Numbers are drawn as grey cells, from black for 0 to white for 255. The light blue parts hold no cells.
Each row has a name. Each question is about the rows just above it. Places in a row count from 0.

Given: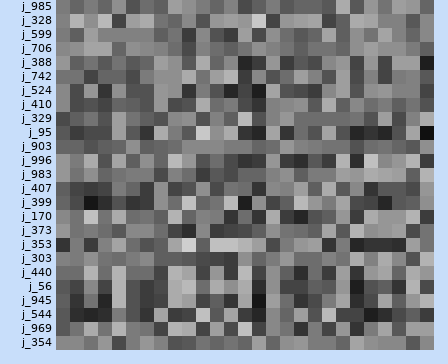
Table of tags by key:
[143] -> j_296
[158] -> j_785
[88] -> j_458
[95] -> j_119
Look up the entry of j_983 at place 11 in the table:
j_458
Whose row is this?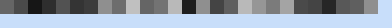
j_399
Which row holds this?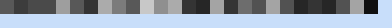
j_95

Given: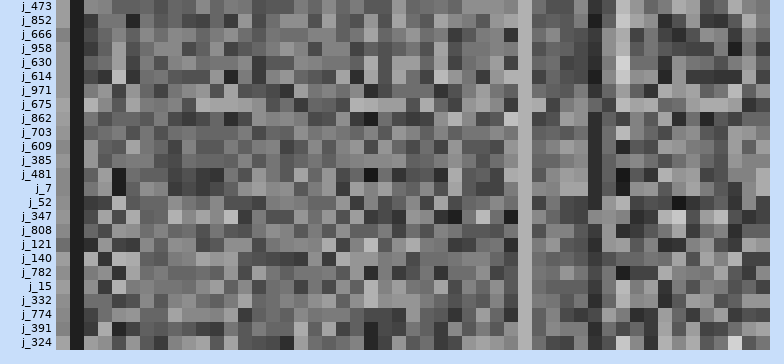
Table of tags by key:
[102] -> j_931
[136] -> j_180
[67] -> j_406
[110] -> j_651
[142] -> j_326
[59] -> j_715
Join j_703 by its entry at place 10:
j_931
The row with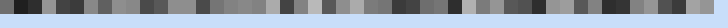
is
j_121

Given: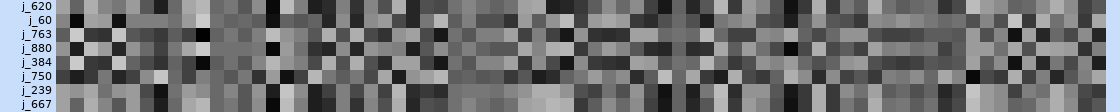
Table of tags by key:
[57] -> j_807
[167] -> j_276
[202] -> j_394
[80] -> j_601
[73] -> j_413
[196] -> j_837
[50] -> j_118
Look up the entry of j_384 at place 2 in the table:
j_807
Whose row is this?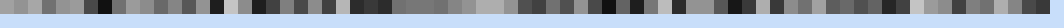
j_239
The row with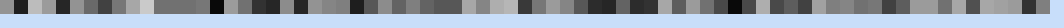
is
j_880
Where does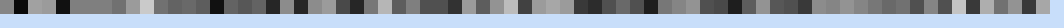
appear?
j_60

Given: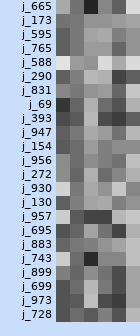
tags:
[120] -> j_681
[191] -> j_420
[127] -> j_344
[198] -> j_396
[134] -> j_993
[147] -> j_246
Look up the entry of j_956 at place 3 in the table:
j_344
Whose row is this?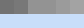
j_173
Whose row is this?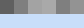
j_130
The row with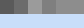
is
j_154

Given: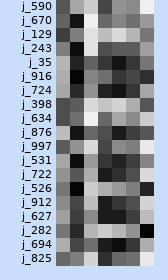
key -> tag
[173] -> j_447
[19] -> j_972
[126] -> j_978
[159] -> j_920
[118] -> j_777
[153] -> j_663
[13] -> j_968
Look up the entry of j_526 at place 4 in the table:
j_663
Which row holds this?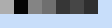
j_916
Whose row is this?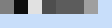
j_243
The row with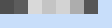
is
j_398
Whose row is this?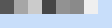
j_590
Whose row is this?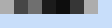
j_694

